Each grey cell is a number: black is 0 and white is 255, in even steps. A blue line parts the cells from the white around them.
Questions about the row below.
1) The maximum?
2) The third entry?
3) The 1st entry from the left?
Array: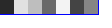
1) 243
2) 190
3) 41

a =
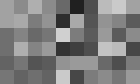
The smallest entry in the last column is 71
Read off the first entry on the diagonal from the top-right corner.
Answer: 162
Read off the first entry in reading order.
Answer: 162
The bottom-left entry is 118
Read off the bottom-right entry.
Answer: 154
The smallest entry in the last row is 71
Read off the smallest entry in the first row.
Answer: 32
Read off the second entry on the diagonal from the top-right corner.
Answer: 132
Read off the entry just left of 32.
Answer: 105
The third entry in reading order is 175
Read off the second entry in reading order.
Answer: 139
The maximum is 208
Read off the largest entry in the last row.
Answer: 202
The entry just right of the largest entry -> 124
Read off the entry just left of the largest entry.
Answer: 118
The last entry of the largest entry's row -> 139
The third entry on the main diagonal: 105

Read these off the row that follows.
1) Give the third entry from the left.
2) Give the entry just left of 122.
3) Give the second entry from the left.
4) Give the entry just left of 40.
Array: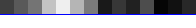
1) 116
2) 181
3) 89
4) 17

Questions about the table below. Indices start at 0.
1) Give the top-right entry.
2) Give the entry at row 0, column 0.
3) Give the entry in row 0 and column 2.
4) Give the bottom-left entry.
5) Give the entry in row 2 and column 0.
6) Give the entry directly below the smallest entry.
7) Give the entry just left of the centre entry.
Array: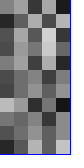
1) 27
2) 131
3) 55
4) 39
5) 81
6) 139
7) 110

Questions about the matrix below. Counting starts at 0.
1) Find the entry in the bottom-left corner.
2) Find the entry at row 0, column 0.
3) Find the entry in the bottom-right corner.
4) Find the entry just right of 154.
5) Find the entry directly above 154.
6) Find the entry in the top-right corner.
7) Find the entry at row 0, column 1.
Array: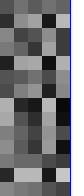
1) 135
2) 83
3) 67
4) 16
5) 147
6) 99
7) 113

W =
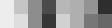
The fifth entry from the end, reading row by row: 54
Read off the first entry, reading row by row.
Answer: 237
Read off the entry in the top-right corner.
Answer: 46
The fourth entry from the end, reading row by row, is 209
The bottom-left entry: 237

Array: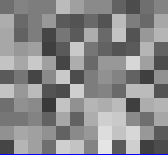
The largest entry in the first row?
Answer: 187
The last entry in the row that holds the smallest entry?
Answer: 181
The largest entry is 229
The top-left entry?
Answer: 111
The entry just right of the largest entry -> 90
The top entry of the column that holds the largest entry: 138
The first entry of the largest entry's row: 69
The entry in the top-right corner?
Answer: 131
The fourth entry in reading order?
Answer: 125
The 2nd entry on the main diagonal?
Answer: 105
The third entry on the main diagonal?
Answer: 125
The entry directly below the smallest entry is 98
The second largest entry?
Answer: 221
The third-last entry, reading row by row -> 207
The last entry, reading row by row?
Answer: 76
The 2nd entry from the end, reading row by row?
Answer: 63
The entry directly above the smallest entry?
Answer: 83
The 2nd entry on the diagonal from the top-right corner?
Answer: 105

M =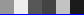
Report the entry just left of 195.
67
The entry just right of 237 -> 87
